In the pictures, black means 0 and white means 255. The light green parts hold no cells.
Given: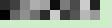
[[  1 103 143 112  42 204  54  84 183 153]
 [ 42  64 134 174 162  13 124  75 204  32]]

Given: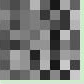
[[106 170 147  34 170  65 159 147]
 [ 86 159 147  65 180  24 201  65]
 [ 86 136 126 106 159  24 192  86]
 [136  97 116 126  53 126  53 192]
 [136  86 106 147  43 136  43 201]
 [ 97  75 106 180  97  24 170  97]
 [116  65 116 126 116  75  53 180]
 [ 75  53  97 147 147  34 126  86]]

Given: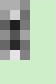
[[163 228 130]
 [153 209 112]
 [175 175 142]
 [142  84 163]
 [103  41 112]
 [ 94  30 121]]

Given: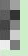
[[ 81 206]
 [112 161]
 [ 69 131]
 [237 121]
 [ 92  50]]

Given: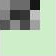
[[ 85 139  74 160]
 [148 107 107  22]
 [128  44  53 191]]

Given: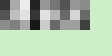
[[ 84 191 225  54 225 181 105 213 105]
 [ 54 169 236  35 150 117  84 150 140]
 [140 128 169  23 203 105 159 159  64]]
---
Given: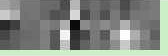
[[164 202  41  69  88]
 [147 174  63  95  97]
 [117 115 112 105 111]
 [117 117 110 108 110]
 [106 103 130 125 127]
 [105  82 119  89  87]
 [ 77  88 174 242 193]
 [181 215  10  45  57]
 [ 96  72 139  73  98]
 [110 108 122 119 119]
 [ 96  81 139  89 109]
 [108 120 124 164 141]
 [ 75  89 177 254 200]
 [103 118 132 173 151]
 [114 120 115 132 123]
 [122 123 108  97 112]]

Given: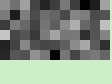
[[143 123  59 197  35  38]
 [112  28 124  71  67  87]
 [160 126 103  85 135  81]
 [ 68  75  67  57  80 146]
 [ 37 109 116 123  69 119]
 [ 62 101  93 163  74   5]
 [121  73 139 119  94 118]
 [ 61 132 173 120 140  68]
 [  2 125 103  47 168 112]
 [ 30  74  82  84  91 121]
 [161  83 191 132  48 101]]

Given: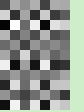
[[ 74 211   4 183 106 167 239 112  36 147  15]
 [173  48 253  73 145  87  14 154 220  98 242]
 [141 166 105 131  64 213 161 111 107  65  88]
 [176  46 238  74 150  81  20 140 210 110 229]
 [ 65 204   9 183 116 155 237 112  36 166  22]
 [172  58 225  78 138 101  38 130 196 111 214]
 [169  92 208  96 116 124  50 165 198  52 198]]

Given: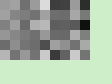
[[155 161 129 150 108 181]
 [162 133 159 135 142 115]
 [112 125 106 122 116 152]
 [155 114 176 112 109 115]
 [219 161 184 152  78 202]
 [ 62 110  94 106 160  58]
 [ 65 108  96 105 144  98]
 [155 167  89 174 114 202]
 [ 45 121  16 127 169 116]]

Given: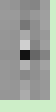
[[152 154 152 150 150 146 151 151 152 150]
 [148 154 151 148 149 147 149 148 150 150]
 [136 141 119 169 207  18 178 137 162 171]
 [133 152 142 144 133 103 145 144 148 146]
 [156 159 161 153 158 131 162 153 152 154]]

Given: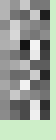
[[179 180 136 172 175 143 155 143 167 144 136 139]
 [149 115 208 215 182 116 169 106 139 200  84 109]
 [200  96 153 134  19  78 194 108 241 151  75  74]
 [119 202 133 119 243 232  94 204  90 133 230 239]
 [120  29 118 140  44  64  93  37 101 115  44  65]]

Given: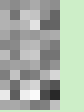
[[151 178 178 166 134 187 153 126 168 233 168]
 [139 116 171 132 138 127 161 194 111  94 169]
 [155 201 183 158 181 196 159 117 195 238 160]
 [170 195 226 153 185 201 171 127 212 250 123]
 [150 145  98 165 146 115 121 177 109  73 128]
 [142 102 100 172 124 116 146 214  84  40 191]]
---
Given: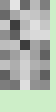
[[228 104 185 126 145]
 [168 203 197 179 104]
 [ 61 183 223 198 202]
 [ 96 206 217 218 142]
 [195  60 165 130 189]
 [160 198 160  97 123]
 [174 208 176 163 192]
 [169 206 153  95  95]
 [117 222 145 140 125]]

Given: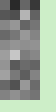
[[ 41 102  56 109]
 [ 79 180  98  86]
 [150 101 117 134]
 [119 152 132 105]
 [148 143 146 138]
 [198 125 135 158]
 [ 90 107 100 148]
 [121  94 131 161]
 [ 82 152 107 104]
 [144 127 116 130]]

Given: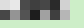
[[232  75  63  71  42 210 222]
 [148  83  29 161  63 182  71]]

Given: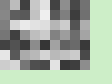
[[188  64 200 226  66 142  72 114 132]
 [ 94  89 194 239  89 127  61 112 135]
 [215 234 226 222 182 204  83 174 127]
 [ 64 147 190 203 130 157 109 164 118]
 [ 82  59 140  53 162  97 106  57  66]
 [ 88 171 184 212 185 193 203  73 230]
 [214 118  79  73 227  56  62 141 205]]

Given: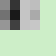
[[ 52 196 190 138]
 [ 25 197 170 114]
 [ 64 196 199 150]]

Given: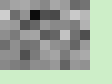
[[164 169 150 136 167 156 106 115 148]
 [109 147  12  80  73 168 201 184 206]
 [154  81 102 152 137 138 125 178 160]
 [123 161 164  91 101 194 113  78 142]
 [143 115 118 170 144 139 102 154 110]
 [142  80 123 155 164 123 160 170 144]
 [126 118 141 139 152 100 151 145 136]]

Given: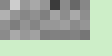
[[205 152 168 150  59 139 104 135 135]
 [149 135 144 128 163 141 169 142 177]
 [126 147 133 152 151 158 139 149 145]
 [169 152 161 126 129 127 130 118 139]]

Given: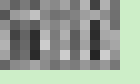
[[ 98 122  90 150 137 163 114 180  65 177 114 137]
 [155 166 193 135 114 121 130 158 168 141 112  85]
 [ 93 116  92 153 133 160 120 182  49 177 109 142]
 [ 67 100  45 183 123 176  92 171  44 168 172 169]
 [ 84 104  49 204 127 153  95 162  58 152 166 179]
 [ 91 110  42 143 131 204 106 194  36 205 147 162]
 [138 144 164 140 114 134 124 151 130 152 119 101]]
